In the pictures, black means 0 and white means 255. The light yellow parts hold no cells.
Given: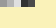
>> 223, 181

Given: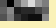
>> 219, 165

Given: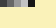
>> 195, 154

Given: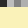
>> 189, 175

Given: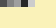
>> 204, 159

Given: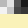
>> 242, 226

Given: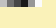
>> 251, 193

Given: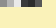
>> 233, 181
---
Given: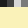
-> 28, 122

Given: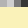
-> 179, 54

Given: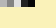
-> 182, 6

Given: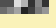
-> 80, 149

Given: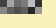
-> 66, 152

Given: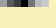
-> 159, 203

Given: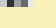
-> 202, 233

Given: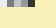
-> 236, 53

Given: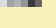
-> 221, 103
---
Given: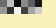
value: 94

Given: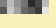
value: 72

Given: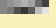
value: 105

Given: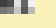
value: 102

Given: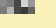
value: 209

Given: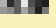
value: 46
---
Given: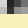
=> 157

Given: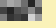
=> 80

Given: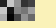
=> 158

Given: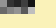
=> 190

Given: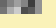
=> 147

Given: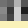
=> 30

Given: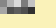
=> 48

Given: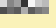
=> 134
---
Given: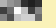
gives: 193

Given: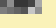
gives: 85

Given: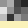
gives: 148

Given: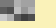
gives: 190

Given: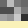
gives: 77

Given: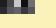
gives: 98
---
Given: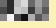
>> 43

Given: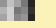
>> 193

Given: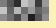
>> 85

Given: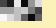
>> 27

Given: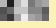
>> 31

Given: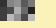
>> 133
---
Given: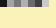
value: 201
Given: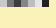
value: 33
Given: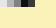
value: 58
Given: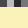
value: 119
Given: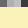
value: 59
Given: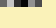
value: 76
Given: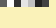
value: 66
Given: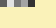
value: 50
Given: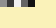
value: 17
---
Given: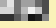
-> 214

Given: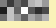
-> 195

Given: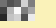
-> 182

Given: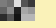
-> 140

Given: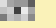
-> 206

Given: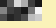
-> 61

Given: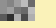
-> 159

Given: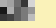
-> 174

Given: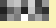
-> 94
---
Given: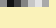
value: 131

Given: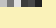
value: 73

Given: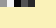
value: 84

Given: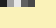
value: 97

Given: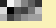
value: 52

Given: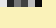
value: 65
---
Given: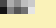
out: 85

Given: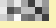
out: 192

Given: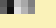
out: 224

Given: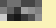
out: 160

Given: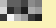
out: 29

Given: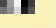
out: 214

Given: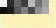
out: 74
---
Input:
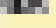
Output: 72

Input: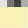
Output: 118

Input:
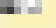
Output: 223

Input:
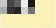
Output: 96

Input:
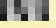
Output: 170

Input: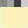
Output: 163

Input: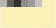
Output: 139

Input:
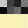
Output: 65
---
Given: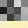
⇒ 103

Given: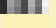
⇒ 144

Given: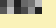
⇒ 188

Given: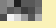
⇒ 88

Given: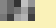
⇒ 102

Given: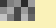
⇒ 170

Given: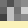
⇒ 192

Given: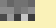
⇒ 140

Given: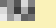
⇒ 145
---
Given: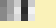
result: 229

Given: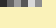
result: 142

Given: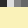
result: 103

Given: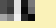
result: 8

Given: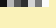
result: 251

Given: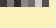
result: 82

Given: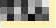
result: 78
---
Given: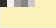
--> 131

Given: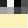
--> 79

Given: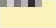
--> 180

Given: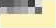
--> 135

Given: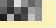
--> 146

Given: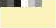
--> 253

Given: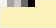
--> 105
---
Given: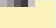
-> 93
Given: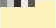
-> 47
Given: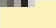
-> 166
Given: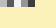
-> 243
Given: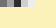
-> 46
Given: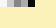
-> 134
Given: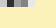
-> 160
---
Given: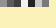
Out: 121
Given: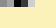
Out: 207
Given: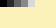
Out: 217
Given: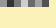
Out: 82
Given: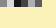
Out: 93
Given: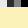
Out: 0
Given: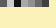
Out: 65
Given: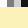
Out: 20
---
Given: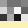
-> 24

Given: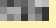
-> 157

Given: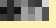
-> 95

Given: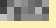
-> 98

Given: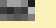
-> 85

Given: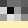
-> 200

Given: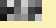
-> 133
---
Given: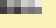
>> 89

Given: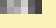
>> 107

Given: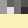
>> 157

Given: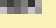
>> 96

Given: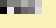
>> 73

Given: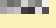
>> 151
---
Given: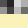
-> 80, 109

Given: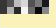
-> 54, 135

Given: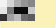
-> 242, 93

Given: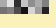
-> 171, 35

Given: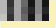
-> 182, 22

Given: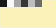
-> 24, 107

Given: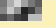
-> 119, 187

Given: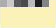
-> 172, 132

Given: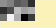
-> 143, 60

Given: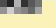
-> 77, 163
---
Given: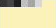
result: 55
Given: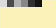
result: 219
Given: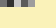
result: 115
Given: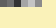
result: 95
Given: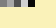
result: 126
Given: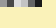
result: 153
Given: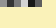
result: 147
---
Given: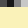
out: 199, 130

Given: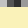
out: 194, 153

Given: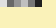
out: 223, 191

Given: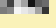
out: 246, 231

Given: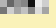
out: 234, 219

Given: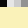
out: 230, 204
